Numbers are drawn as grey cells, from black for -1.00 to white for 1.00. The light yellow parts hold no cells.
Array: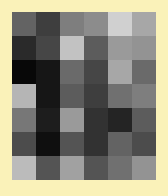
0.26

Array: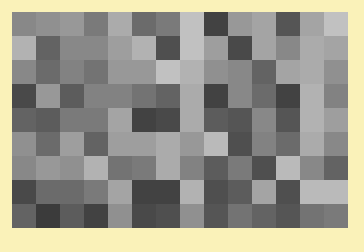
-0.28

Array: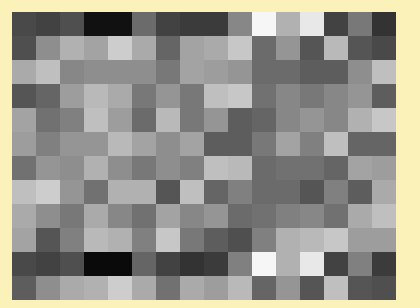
0.33

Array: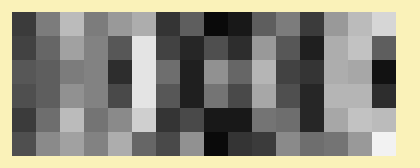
0.26

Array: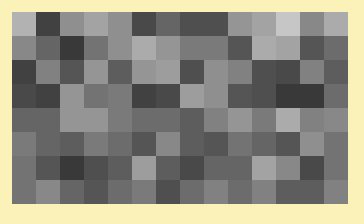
-0.21

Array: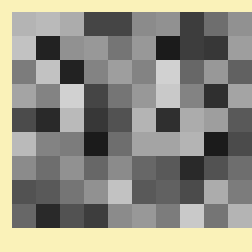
-0.36

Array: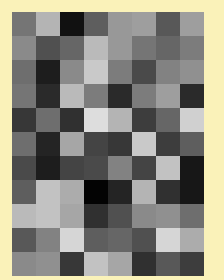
-0.57

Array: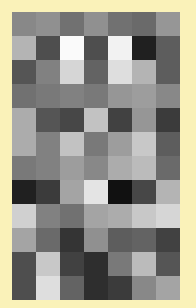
-0.22

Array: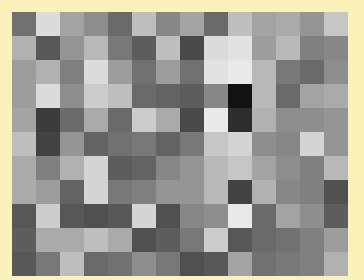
0.49
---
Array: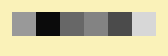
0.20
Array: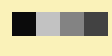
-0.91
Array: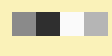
0.08
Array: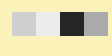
0.62
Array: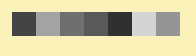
-0.47
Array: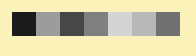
-0.78
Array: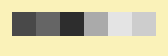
-0.43
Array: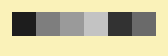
-0.77
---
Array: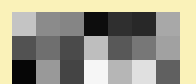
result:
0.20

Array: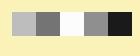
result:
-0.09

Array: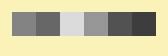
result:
-0.19

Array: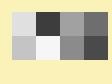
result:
0.93

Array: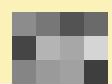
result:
0.21

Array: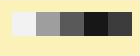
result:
0.24

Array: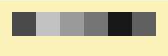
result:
0.52

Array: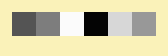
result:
-0.02

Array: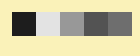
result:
0.78

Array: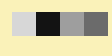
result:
-0.85
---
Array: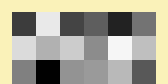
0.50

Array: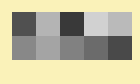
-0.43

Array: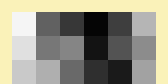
0.10

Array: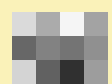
0.13

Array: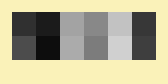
-0.51

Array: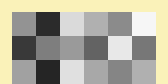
-0.07

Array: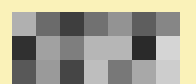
0.67

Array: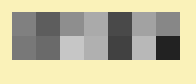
-0.73

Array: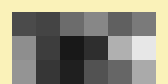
0.81
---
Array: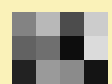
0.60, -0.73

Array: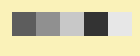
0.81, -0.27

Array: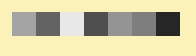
-0.70, 0.28

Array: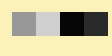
-0.67, 0.19

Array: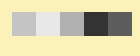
-0.27, 0.54

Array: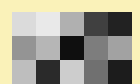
-0.73, 0.49

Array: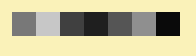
-0.92, -0.06

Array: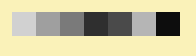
-0.90, 0.64
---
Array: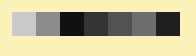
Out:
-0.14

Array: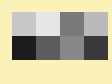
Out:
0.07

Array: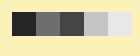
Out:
0.54

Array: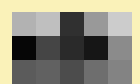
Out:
-0.14

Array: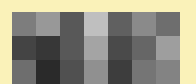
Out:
-0.08

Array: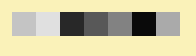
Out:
-0.92

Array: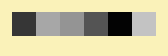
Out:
-0.98
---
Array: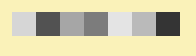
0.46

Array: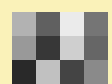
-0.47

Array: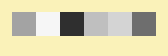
0.66

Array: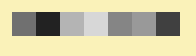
0.20

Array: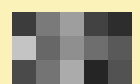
-0.71

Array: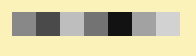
0.27

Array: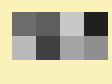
0.29

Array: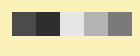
0.41

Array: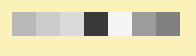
0.22
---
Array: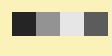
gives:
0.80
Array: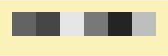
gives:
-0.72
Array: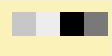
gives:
-0.99
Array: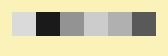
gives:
0.38
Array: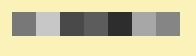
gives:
0.31
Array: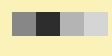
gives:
0.41
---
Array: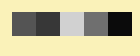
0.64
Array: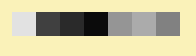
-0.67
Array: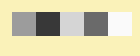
0.67
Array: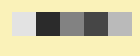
0.02
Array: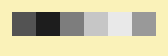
-0.02
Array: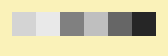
0.00
